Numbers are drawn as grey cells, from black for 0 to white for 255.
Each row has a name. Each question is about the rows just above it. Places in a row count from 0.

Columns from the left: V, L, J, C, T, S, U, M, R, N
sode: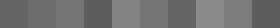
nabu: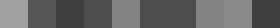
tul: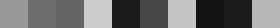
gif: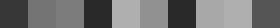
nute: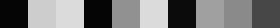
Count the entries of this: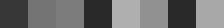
8
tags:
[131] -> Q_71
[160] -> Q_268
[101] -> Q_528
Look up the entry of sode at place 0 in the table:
Q_528
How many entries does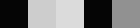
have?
5
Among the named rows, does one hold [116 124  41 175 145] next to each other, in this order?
yes
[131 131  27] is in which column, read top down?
T

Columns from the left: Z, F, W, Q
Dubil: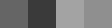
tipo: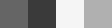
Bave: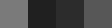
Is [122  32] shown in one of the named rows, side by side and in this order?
yes
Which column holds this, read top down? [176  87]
Q
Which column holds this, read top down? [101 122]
Z

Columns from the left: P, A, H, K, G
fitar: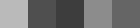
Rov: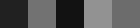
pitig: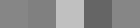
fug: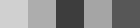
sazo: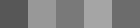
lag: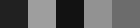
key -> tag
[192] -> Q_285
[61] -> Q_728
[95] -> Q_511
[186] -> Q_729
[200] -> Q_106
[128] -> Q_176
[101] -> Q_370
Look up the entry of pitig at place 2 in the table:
Q_285
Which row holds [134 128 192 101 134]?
pitig
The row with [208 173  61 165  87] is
fug

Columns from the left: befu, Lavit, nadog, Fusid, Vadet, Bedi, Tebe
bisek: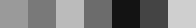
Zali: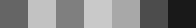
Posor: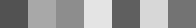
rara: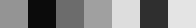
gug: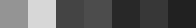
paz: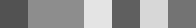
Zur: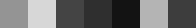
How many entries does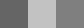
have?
3
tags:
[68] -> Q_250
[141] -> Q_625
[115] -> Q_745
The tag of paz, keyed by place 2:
Q_625
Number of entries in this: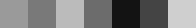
7

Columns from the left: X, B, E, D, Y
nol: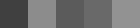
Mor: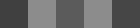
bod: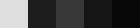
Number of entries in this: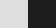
2
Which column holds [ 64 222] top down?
X
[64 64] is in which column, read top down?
X
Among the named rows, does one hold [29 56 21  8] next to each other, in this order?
yes

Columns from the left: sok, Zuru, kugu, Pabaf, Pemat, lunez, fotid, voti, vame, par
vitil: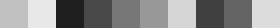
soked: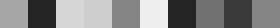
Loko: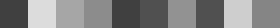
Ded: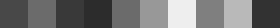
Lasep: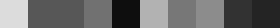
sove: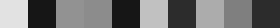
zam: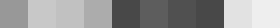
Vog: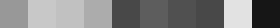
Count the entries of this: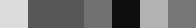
7
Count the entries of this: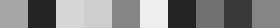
10

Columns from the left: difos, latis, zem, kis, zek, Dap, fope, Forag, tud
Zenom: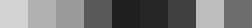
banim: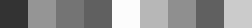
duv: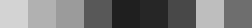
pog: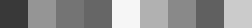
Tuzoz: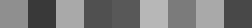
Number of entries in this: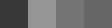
4
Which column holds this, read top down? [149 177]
latis
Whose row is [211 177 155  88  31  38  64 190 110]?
Zenom

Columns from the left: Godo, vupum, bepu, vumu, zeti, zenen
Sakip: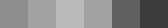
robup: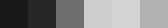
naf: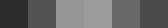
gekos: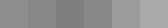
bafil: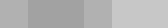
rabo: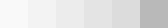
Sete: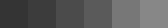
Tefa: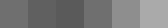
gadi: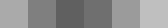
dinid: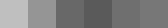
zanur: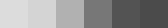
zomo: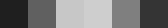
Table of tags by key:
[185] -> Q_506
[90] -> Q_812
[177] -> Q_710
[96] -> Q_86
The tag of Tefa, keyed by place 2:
Q_812
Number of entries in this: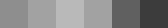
6

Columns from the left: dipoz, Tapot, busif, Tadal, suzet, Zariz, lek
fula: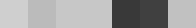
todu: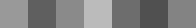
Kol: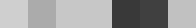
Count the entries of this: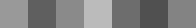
7
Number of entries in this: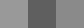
3
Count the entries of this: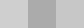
3
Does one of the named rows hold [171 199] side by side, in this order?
yes
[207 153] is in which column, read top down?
dipoz

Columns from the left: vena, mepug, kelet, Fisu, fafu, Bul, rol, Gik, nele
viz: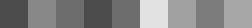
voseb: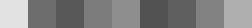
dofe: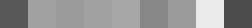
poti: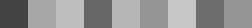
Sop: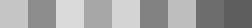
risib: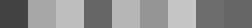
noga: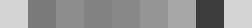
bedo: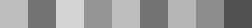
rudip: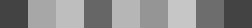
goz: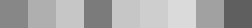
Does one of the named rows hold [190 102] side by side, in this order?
yes
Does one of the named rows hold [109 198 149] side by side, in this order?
no
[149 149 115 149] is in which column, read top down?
Bul
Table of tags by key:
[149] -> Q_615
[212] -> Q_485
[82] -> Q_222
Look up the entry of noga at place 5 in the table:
Q_615

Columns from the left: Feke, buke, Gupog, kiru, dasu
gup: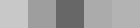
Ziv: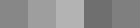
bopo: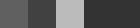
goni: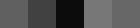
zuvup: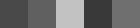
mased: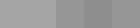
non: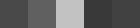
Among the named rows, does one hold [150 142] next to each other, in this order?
yes
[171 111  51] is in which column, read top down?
kiru

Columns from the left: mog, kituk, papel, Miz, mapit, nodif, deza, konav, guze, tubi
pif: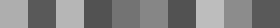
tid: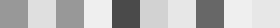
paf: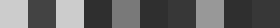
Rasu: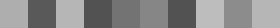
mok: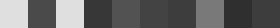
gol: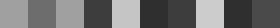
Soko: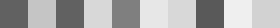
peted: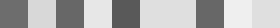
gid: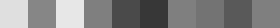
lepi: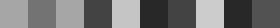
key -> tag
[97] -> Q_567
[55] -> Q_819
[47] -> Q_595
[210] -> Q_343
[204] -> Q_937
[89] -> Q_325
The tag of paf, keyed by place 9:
Q_819
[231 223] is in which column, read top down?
nodif
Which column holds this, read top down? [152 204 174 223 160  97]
mog
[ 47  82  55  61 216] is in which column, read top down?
Miz

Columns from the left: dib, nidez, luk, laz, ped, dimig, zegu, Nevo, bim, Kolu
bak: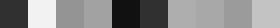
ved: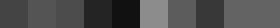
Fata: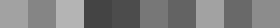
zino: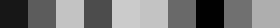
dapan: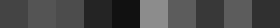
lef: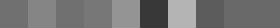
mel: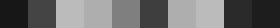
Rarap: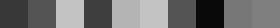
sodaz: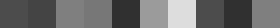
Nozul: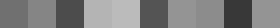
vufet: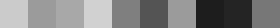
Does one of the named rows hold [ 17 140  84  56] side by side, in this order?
no
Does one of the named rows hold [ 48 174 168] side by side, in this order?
yes
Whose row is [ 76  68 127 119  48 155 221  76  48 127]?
sodaz

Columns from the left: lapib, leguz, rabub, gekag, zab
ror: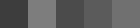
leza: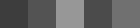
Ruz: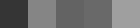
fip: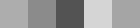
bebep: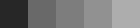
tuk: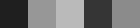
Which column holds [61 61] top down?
lapib
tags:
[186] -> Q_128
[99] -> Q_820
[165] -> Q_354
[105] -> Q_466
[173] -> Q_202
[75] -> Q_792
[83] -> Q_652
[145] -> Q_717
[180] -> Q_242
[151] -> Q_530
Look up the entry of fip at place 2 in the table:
Q_652

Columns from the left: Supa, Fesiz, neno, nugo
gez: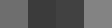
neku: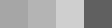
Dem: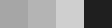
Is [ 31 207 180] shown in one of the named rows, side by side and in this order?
no
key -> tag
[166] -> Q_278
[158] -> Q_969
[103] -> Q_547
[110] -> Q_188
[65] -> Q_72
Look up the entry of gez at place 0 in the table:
Q_188
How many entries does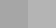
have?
2
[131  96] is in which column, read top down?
nugo
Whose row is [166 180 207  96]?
neku
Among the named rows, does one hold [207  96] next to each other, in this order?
yes

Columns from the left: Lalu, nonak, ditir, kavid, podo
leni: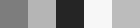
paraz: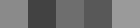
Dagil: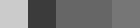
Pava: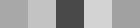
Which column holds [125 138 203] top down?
Lalu
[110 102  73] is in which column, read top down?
ditir
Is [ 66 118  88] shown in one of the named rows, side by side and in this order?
no
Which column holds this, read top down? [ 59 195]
nonak
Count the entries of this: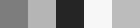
5
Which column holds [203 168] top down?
Lalu

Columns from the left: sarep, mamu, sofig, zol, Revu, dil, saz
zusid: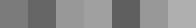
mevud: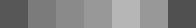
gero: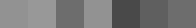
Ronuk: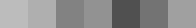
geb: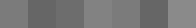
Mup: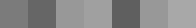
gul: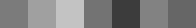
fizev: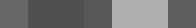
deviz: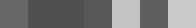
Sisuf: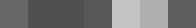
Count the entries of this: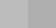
2
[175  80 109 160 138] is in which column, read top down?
saz

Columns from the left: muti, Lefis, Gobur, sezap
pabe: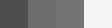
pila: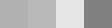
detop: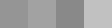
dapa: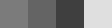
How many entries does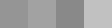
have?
4
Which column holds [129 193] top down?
sezap

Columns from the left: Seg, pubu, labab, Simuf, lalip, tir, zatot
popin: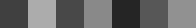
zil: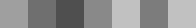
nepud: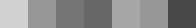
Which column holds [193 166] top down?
lalip
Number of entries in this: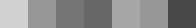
7
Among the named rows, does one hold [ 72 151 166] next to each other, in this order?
no
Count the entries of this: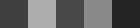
5
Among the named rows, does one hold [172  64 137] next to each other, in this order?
no
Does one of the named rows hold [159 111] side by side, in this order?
yes
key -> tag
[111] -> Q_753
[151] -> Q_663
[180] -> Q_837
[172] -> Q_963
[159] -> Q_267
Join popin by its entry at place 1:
Q_963

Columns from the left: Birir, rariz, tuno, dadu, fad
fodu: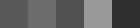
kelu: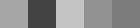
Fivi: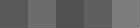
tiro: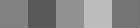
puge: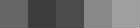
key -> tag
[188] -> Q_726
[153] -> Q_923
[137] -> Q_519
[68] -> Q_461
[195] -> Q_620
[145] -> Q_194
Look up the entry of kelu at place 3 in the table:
Q_194
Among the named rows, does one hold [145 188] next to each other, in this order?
yes
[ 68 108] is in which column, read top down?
rariz
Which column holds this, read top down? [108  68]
rariz
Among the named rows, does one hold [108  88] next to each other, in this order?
no
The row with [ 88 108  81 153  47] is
fodu
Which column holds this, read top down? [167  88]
Birir

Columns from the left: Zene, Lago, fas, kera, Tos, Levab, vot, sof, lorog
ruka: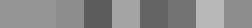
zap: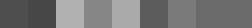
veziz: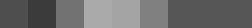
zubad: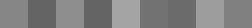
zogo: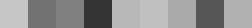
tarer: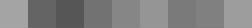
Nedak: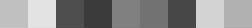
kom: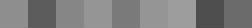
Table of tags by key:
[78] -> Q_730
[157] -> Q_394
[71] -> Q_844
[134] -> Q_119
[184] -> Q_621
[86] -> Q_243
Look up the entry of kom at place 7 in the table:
Q_730
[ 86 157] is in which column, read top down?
sof
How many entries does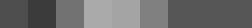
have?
9
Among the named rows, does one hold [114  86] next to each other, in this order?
no
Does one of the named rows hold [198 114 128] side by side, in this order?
yes
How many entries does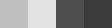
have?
4

